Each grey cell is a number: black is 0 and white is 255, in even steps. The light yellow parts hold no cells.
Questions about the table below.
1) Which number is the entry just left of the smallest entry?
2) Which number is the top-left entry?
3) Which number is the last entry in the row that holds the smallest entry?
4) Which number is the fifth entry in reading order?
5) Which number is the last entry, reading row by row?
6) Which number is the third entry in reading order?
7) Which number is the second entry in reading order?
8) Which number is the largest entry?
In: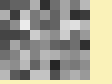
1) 165
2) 79
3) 141
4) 47
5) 153
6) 99
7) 99
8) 235

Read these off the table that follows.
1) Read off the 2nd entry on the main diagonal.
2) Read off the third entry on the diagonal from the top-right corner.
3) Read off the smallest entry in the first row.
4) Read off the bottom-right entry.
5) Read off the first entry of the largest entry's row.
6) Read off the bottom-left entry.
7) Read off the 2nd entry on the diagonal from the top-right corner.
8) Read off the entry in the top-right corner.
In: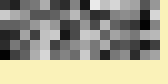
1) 173
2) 53
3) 22
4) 163
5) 53
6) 3
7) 22
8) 151

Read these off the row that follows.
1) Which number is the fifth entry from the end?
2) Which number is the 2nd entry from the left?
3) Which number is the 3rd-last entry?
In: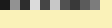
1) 199
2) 146
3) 57

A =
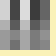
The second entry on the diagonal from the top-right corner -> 60
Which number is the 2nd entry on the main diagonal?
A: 69
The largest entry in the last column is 145
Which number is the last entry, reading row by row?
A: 134
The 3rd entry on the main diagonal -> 188
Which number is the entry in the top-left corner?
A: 210

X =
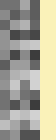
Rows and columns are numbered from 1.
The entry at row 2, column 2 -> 93
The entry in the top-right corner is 93
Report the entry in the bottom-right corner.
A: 82
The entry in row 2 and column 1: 138
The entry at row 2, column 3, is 126
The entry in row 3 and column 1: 102
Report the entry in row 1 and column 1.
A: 114
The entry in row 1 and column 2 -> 114
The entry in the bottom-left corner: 126
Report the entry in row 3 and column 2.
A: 157

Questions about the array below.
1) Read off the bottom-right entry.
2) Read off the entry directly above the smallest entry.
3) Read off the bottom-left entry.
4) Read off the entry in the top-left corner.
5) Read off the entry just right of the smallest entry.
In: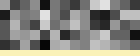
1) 99
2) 66
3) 48
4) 162
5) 171

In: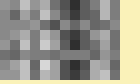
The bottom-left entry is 149
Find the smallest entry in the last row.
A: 59
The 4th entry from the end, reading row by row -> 93
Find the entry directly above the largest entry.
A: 125
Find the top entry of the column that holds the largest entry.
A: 172
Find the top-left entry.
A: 149
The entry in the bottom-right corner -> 113
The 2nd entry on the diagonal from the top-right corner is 182
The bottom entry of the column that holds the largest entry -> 182
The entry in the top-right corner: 125
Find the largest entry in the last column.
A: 137
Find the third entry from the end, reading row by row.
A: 172
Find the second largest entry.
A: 203
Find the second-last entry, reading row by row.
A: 192
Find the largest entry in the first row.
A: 192
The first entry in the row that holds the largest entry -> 137
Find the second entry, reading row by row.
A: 137
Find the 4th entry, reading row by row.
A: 149
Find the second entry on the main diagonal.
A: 103

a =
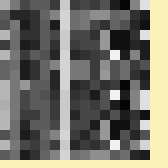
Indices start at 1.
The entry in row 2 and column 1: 91
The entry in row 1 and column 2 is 119
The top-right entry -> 223
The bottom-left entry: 91
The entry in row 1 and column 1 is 173
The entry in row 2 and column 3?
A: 38
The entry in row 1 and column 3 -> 71
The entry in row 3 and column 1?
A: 81
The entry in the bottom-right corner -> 28
